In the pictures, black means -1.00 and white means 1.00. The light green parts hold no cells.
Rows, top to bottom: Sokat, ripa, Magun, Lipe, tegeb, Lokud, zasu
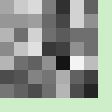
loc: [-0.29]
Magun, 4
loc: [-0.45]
ripa, 4
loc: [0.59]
Sokat, 1
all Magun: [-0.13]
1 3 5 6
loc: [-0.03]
Sokat, 3
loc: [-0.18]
ripa, 3
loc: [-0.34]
Lokud, 1

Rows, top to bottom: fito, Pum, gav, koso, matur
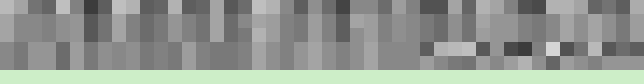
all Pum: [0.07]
1 2 17 29 39
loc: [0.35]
fito, 45

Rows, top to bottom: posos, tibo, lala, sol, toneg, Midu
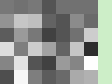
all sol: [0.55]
5
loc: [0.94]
Midu, 1
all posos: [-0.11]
1 4 5 6
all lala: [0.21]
1
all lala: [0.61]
6

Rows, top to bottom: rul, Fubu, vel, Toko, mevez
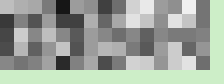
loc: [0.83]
rul, 10
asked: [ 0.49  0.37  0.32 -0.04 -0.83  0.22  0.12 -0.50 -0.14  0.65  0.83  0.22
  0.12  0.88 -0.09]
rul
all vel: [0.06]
2 4 7 9 11
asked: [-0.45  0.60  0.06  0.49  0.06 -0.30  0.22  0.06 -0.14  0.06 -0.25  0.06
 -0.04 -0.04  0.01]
vel
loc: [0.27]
mevez, 3

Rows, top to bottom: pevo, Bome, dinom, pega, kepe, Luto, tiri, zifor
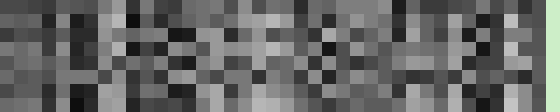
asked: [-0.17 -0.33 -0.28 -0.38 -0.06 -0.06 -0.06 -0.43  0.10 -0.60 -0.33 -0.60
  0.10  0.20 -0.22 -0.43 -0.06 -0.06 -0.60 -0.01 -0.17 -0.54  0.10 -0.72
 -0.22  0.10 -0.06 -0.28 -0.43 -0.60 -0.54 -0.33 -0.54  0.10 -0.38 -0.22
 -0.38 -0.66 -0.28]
Luto
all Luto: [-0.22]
14 24 35
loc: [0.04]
Bome, 4

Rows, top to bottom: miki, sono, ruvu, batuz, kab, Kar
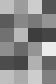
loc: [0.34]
Kar, 1
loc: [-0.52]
ruvu, 2
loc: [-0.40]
kab, 0

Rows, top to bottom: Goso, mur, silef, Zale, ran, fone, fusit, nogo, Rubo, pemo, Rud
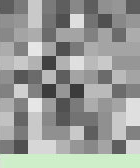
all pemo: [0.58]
2 5 8
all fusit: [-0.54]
3 5
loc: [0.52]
Rubo, 0
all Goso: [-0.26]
0 4 6 9
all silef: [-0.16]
3 8
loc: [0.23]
nogo, 3

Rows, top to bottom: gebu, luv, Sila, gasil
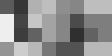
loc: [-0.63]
Sila, 5
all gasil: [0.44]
2 6 7
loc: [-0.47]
luv, 1
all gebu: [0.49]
3 6 7
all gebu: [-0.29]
0
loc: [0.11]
gebu, 4

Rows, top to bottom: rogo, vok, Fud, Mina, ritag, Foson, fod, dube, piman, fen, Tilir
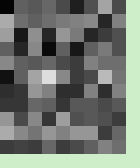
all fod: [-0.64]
0 4 5 7
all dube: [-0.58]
0 1 4
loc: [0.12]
Fud, 2
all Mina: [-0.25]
0 4 6
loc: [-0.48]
Tilir, 1
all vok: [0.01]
5 8

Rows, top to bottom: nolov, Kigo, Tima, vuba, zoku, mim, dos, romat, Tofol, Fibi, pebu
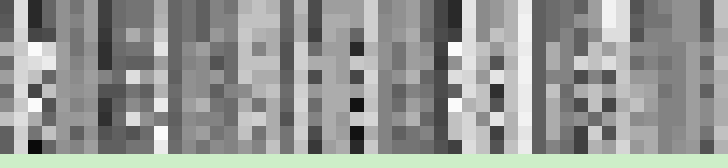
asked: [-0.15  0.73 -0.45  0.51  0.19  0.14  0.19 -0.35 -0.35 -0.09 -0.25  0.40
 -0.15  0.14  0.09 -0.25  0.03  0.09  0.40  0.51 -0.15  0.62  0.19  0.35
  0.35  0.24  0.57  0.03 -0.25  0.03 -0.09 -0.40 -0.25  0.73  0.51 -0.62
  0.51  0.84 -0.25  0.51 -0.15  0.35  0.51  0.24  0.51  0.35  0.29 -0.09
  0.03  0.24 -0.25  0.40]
dos
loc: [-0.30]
Kigo, 0
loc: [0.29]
dos, 46
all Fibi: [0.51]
3 17 32 34 44 51
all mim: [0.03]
7 27 39 40 42 47 48
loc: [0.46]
nolov, 21
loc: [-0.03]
Tofol, 11

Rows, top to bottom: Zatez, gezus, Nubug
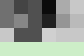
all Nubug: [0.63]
3
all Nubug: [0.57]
0 4 5

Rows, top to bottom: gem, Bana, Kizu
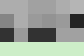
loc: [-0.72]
Bana, 5
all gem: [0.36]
0 1 4
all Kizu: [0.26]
4 5
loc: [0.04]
Bana, 0
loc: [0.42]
gem, 5
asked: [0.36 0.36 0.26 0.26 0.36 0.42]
gem
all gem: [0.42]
5

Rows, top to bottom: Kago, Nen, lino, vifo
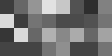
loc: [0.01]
Kago, 7
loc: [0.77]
Kago, 3
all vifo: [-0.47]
0 1 2 5 6
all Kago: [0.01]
7
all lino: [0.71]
1

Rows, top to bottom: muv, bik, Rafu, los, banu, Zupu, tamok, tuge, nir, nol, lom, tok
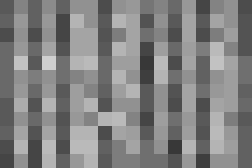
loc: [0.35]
tuge, 1
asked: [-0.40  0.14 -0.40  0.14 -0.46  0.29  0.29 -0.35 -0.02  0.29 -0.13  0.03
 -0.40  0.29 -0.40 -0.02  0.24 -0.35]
Rafu
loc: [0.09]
muv, 3
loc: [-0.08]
muv, 10

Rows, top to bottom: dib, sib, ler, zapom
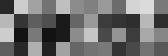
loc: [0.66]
dib, 9
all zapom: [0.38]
2
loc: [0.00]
dib, 6

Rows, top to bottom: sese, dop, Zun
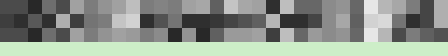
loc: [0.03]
sese, 11
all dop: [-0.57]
15
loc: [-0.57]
dop, 15
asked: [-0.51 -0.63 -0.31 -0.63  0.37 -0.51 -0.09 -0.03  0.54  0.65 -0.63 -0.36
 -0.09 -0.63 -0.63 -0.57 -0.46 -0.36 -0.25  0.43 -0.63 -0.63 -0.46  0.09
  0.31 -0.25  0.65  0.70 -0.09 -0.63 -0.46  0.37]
dop
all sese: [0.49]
9 20
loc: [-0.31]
dop, 2
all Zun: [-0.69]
2 12 14

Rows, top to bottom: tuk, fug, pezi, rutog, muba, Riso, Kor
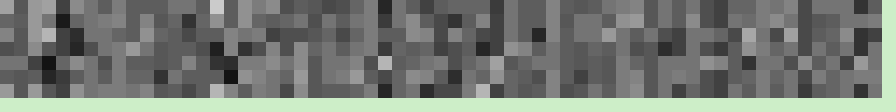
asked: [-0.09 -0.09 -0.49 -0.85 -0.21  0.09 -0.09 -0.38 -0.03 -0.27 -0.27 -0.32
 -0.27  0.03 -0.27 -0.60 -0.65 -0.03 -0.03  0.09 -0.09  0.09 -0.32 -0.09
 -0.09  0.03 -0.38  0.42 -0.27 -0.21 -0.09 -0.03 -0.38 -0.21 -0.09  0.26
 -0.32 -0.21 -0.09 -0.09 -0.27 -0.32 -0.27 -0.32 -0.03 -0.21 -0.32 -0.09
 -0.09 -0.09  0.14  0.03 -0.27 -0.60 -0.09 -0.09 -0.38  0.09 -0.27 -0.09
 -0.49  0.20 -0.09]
muba
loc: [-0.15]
fug, 53
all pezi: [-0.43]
13 24 31 34 52 55 57
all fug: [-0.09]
3 6 21 23 25 28 36 41 42 47 52 56 60 61

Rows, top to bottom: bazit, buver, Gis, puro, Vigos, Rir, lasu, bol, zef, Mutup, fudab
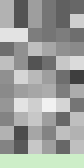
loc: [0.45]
Rir, 2
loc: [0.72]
Vigos, 5

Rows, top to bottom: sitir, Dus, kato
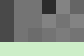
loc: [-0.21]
sitir, 5
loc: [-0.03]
kato, 4
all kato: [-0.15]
2

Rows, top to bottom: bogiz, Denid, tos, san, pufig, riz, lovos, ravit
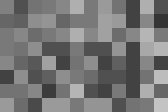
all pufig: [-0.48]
4 7 9 11
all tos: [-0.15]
2 8
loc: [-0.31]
pufig, 2
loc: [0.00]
bogiz, 0
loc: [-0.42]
ravit, 2
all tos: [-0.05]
0 3 11

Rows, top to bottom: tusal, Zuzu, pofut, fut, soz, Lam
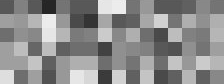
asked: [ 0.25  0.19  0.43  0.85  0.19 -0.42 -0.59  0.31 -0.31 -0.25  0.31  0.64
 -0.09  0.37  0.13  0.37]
Zuzu
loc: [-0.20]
fut, 2
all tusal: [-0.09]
4 9 15
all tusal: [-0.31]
0 2 5 6 11 12
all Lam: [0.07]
15

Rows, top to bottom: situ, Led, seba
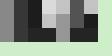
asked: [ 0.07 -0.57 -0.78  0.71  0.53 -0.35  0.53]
situ
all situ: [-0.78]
2
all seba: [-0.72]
2 3 5 6

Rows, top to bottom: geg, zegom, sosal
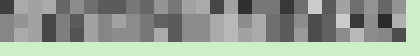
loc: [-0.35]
sosal, 5
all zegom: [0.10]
9 13 14 17 21 26
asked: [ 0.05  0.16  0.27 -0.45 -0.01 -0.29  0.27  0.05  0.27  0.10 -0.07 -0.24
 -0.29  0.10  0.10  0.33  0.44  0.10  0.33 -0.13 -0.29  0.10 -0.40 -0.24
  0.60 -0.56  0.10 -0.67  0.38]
zegom
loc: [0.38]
zegom, 28
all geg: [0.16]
11 26 28
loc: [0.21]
sosal, 21

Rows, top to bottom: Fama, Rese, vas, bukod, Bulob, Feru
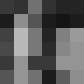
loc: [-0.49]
vas, 0
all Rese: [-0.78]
0 3 5
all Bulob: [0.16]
1 4 5
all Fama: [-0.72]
4 5
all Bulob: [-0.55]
0 2 3

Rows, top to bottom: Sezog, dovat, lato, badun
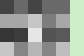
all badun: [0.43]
2
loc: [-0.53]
lato, 1
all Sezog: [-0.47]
0 2
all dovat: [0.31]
0 1 4
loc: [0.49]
badun, 4

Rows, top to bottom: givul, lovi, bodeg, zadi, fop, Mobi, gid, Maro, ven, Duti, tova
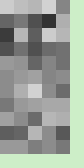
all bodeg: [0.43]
1 4
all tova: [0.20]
0 1
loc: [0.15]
fop, 1
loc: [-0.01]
tova, 2
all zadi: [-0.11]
1 4

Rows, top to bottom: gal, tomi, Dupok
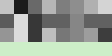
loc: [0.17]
Dupok, 0
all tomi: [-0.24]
3 4 6 7
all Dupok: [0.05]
5

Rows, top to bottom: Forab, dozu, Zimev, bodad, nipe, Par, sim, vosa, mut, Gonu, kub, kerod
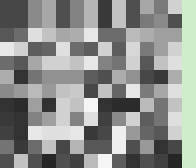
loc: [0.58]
sim, 5
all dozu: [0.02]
5
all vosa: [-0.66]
1 8 9
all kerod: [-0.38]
0 2 4 10
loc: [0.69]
bodad, 9
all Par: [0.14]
3 4 5 9

